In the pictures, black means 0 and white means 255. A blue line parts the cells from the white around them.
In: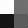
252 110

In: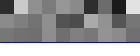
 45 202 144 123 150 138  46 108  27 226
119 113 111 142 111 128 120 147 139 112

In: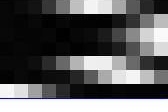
  6  11  19  55 117 191 243 229 167  88  39  12
  8   5   5   7   1   7  11  27  69 137 212 249
  8   8  14  43 104 180 239 238 181 105  46  19
245 225 160  87  40  11   5   3   6   4   4   3

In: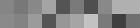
133 120 136 164  84 122  79 137 176 176

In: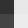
49 231

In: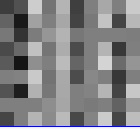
 61  81 205 116 180  63 127 168 127 202
120  51 124 150 179 119 127 127 127 125
 90  21 143 127 187 101 127 212 107 149
 83  30 177 119 168 127 131 181  68 199
 69 127 180 139 186  72 132 203  69 189
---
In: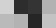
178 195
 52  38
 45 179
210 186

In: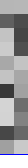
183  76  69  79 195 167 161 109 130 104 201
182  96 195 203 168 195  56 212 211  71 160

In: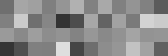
 91 203 149  96
129 211 147 162
148 122 164 194
128 162 146 150
169  99 137 141
129 167 151 110
177  77 131  69
149  51 147 222
127 134 141 127
160 111 158 128
166 203 137  79
111 128 154  53

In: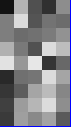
141 108 146 189 104 165 134 142  90
 48 115 123 220  53 219 187 220 163
 80  84 113  81 231 117 165 182 137
180 219 108 121 151 112  93 156 159
 19 126 126 177 226  41  54  64  58

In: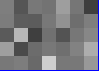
 62 126 135 173 152
118 110 119 130 120
158 146  83 111 120
115 120 113 120 206
120  92  63 108 105
 85  93 183  74 125
126 124  90 159 120

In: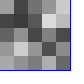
203 187  74 139 103
150 219 129  79 174
114  87  70 149 124
 68  59 144 204 146
158  69  99 152 169

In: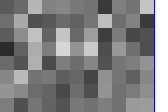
196  58  81  79 147 135 142 156
115 130  71 111 126  96 123 154
127 109 124 152 118 117 113 114
 57 190  62  78  82 145 147 126
115 117 158 202 134  68  79 114
120  98 104 147 109 102 109 120
135 107 197 214 125  94  73  83
130  87  99 125  74 120 100  99
182  80 193 172 176 115 108 117
105 169 141  98  84 186 137  80
 90 110  92  43 106 135 148 125

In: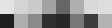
222 179
217  60
175 119
102  39
163  47
203 139
212 175
227  31
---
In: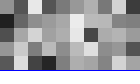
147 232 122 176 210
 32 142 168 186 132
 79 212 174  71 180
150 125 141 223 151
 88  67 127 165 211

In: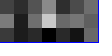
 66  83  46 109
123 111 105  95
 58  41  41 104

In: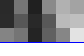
 42  32 177
 43  41 186
132  36 134

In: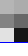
181
131
226

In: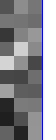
 83 118
118 109
 55 152
103 138
212  71
 71 110
161  92
 37 121
 31 148
 99 149

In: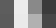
 93 137
 91 177

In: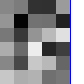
135  49 155
149 114  32
120 148 224
173 237  62
135 200 102
199 178 119
